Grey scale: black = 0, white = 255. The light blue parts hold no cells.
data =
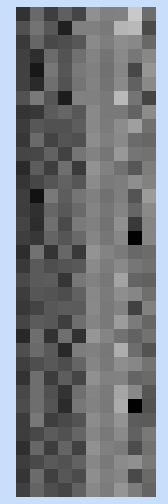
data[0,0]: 50
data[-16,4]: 119
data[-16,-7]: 53
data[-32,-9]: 46
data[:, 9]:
[109, 74, 104, 136, 149, 137, 68, 140, 112, 103, 114, 125, 130, 155, 138, 132, 133, 108, 112, 97, 111, 129, 102, 114, 83, 115, 106, 86, 82, 91, 121, 113, 121, 106, 100]
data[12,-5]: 139
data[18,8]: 118
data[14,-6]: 106
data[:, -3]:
[129, 181, 141, 137, 134, 138, 185, 121, 140, 137, 152, 113, 125, 127, 132, 144, 135, 122, 137, 163, 142, 130, 156, 114, 174, 142, 130, 165, 171, 147, 138, 123, 139, 134, 149]
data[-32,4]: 112
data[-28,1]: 56
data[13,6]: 113
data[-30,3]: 82
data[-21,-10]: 61
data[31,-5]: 145
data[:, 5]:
[144, 128, 138, 131, 128, 130, 128, 137, 136, 141, 130, 146, 139, 128, 132, 128, 133, 147, 138, 129, 136, 137, 132, 150, 128, 133, 144, 132, 130, 140, 134, 145, 135, 142, 136]
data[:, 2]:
[62, 87, 72, 107, 119, 111, 85, 91, 81, 67, 98, 62, 85, 121, 102, 111, 100, 52, 78, 92, 83, 87, 87, 50, 89, 88, 60, 80, 84, 62, 91, 61, 89, 64, 78]
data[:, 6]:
[128, 121, 126, 116, 113, 115, 121, 121, 123, 127, 118, 129, 122, 113, 118, 114, 118, 131, 124, 119, 123, 121, 121, 132, 120, 121, 129, 122, 121, 127, 121, 128, 121, 127, 124]
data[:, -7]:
[95, 32, 78, 83, 86, 82, 29, 102, 81, 84, 66, 111, 98, 93, 88, 74, 85, 103, 84, 53, 77, 92, 62, 111, 41, 77, 93, 51, 43, 73, 81, 100, 82, 87, 69]
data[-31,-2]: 71
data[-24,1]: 92
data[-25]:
[69, 71, 98, 66, 117, 130, 118, 152, 117, 114]
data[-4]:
[47, 103, 61, 100, 65, 145, 128, 123, 76, 113]
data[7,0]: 52
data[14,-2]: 102
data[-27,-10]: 60
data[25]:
[63, 78, 88, 77, 101, 133, 121, 142, 135, 115]

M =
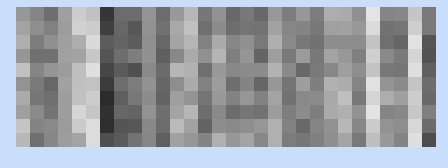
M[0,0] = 151
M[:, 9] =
[148, 146, 144, 145, 138, 146, 140, 147, 136, 134]
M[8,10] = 108
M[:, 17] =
[104, 115, 121, 100, 140, 102, 130, 114, 150, 136]
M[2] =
[175, 125, 144, 159, 173, 218, 92, 100, 93, 144, 103, 164, 181, 129, 171, 135, 144, 121, 175, 137, 120, 114, 141, 141, 141, 195, 111, 102, 226, 85]
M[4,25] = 195
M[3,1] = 112
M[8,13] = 99
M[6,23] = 191
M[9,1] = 112
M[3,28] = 212
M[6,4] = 193
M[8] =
[197, 132, 137, 155, 202, 220, 47, 84, 87, 136, 108, 186, 162, 99, 141, 137, 142, 150, 176, 130, 105, 133, 146, 184, 135, 203, 147, 142, 215, 107]
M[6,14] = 153
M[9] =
[184, 112, 135, 157, 164, 220, 79, 91, 115, 134, 95, 161, 151, 132, 176, 151, 164, 136, 176, 124, 119, 128, 143, 165, 121, 190, 153, 132, 223, 77]
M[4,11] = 182
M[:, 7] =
[108, 103, 100, 110, 91, 110, 95, 103, 84, 91]
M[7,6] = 49
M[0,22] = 173
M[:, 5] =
[193, 204, 218, 199, 223, 194, 204, 198, 220, 220]
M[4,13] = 111
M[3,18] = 158
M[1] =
[163, 143, 129, 157, 209, 204, 63, 103, 87, 146, 113, 168, 193, 111, 140, 110, 116, 115, 162, 134, 132, 120, 160, 161, 152, 219, 114, 118, 206, 121]
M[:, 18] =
[152, 162, 175, 158, 179, 151, 163, 157, 176, 176]

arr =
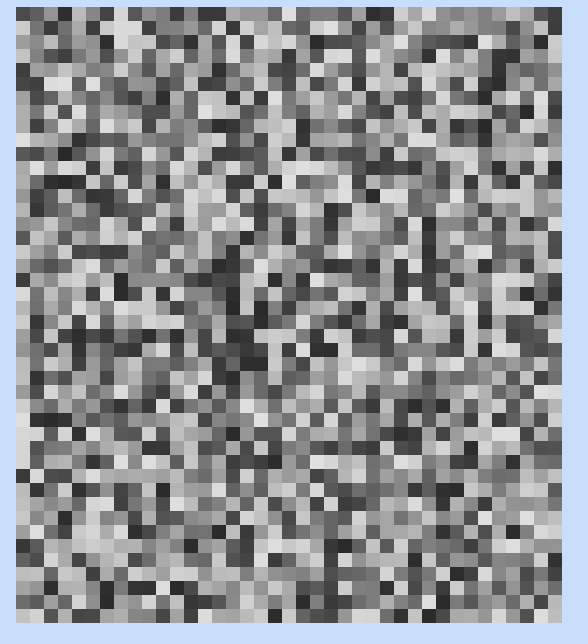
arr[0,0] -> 75
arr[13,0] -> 150
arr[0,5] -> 134
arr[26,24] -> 186
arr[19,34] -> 218
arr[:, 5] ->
[134, 60, 144, 153, 126, 222, 101, 118, 103, 73, 146, 60, 197, 53, 108, 104, 139, 78, 219, 157, 63, 177, 216, 74, 135, 153, 157, 109, 152, 88, 221, 134, 53, 219, 85, 213, 202, 213, 204, 147, 64, 133, 143, 72]
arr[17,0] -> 201
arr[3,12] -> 99
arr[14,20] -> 212
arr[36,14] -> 168
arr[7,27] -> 190
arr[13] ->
[150, 64, 93, 189, 105, 53, 56, 100, 214, 124, 82, 111, 215, 193, 217, 78, 196, 78, 199, 195, 184, 150, 196, 222, 119, 42, 220, 217, 101, 136, 121, 224, 110, 184, 207, 203, 199, 150, 182]
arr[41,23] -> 204
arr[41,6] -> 46
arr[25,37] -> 195
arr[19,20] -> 54
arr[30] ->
[215, 210, 92, 212, 49, 221, 166, 88, 86, 207, 85, 191, 165, 155, 102, 43, 151, 85, 84, 212, 124, 171, 177, 117, 167, 115, 72, 47, 57, 162, 67, 156, 193, 185, 222, 222, 68, 179, 110]
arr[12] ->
[175, 107, 47, 41, 53, 197, 102, 203, 77, 164, 48, 191, 147, 205, 177, 57, 57, 205, 46, 223, 96, 127, 141, 219, 66, 179, 129, 177, 150, 118, 73, 180, 58, 193, 100, 49, 202, 96, 72]
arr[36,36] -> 222
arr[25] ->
[186, 114, 202, 175, 63, 153, 99, 159, 195, 121, 122, 93, 128, 169, 58, 100, 46, 45, 201, 125, 71, 193, 151, 198, 222, 201, 133, 106, 216, 148, 197, 220, 123, 160, 126, 155, 122, 195, 119]
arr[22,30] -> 194
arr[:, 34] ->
[155, 125, 173, 54, 51, 46, 167, 72, 163, 148, 168, 48, 100, 207, 155, 72, 99, 93, 115, 218, 207, 206, 161, 204, 221, 126, 183, 102, 203, 57, 222, 168, 126, 109, 125, 175, 147, 175, 206, 134, 136, 89, 155, 214]
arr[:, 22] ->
[125, 223, 77, 214, 156, 120, 154, 159, 137, 169, 111, 188, 141, 196, 48, 54, 80, 172, 53, 168, 88, 189, 84, 208, 45, 151, 143, 120, 90, 213, 177, 63, 214, 96, 88, 209, 101, 100, 55, 65, 78, 68, 58, 70]
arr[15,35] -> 171
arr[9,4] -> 50
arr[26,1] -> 51
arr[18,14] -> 45
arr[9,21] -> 164
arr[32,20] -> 108
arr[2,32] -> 53
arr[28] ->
[206, 138, 107, 173, 122, 152, 82, 52, 99, 56, 218, 64, 119, 144, 89, 136, 223, 174, 111, 190, 147, 173, 90, 197, 91, 58, 187, 72, 45, 83, 47, 178, 97, 173, 203, 86, 183, 131, 181]
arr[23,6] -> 55
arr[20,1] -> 115
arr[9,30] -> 165
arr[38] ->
[55, 90, 181, 166, 193, 204, 196, 174, 178, 134, 160, 129, 44, 146, 163, 92, 63, 196, 221, 199, 211, 167, 55, 42, 97, 195, 89, 207, 101, 128, 116, 106, 62, 119, 206, 222, 176, 146, 147]
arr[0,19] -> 221

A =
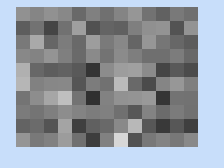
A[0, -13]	145
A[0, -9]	105
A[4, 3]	98
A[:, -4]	[114, 144, 150, 111, 139, 75, 153, 131, 87, 120]
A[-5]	[182, 129, 135, 136, 85, 124, 113, 187, 105, 75, 133, 151, 127]
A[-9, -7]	100
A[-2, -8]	96
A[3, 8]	126
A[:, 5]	[128, 81, 157, 138, 52, 124, 48, 124, 96, 61]
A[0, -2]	121
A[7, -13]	123
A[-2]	[99, 107, 84, 164, 63, 96, 105, 137, 184, 87, 57, 87, 63]
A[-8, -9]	105
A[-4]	[116, 141, 166, 191, 115, 48, 130, 146, 148, 153, 53, 115, 114]
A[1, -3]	147
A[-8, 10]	118
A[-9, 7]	96
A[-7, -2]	124
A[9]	[149, 121, 129, 156, 112, 61, 129, 215, 82, 120, 131, 120, 137]
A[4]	[176, 103, 93, 98, 89, 52, 140, 157, 160, 139, 69, 89, 75]
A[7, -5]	87
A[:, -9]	[105, 159, 105, 106, 89, 85, 115, 131, 63, 112]
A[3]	[136, 131, 148, 127, 106, 138, 115, 139, 126, 111, 111, 124, 104]

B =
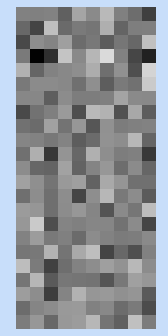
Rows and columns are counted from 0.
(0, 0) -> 129
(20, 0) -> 157
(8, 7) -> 124
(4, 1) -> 101
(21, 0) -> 108
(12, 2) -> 116
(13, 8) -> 140
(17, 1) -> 120
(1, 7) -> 100
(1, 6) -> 175
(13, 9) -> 91
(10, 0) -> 112
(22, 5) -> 183
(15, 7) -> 114
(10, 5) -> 176
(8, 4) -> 151
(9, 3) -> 131
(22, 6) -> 116
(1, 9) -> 127
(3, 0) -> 122
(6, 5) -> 125
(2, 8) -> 103
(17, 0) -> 118
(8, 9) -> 130
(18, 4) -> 130
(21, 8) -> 122
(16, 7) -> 123
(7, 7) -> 81
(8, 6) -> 145
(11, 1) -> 103
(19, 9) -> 151
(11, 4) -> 99
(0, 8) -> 109
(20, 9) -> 90
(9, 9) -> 101
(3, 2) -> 47
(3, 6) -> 218
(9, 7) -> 141

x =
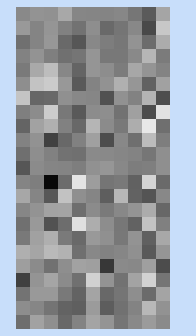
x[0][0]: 137
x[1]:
[153, 132, 149, 129, 114, 142, 105, 117, 136, 73, 199]
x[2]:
[112, 132, 151, 105, 86, 136, 125, 119, 147, 108, 172]
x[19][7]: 114
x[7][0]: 127
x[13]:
[167, 133, 87, 194, 143, 133, 94, 183, 98, 84, 136]
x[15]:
[112, 153, 82, 109, 224, 173, 141, 119, 98, 195, 128]
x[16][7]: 120
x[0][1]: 147
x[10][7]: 134
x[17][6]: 130
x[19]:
[64, 148, 165, 139, 112, 209, 147, 114, 163, 210, 117]
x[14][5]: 139
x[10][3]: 114
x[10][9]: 118
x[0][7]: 135
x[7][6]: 142
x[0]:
[137, 147, 145, 168, 134, 133, 132, 135, 118, 90, 165]
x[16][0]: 121
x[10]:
[111, 142, 129, 114, 112, 138, 137, 134, 131, 118, 143]
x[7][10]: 226
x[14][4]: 110
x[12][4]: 228
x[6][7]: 145
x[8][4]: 104
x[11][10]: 143
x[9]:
[130, 146, 65, 104, 129, 160, 77, 136, 111, 188, 126]
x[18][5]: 159
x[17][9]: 89
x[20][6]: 104
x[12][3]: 108
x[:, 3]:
[168, 129, 105, 112, 135, 152, 144, 120, 129, 104, 114, 132, 108, 194, 164, 109, 122, 178, 142, 139, 121, 99, 104]
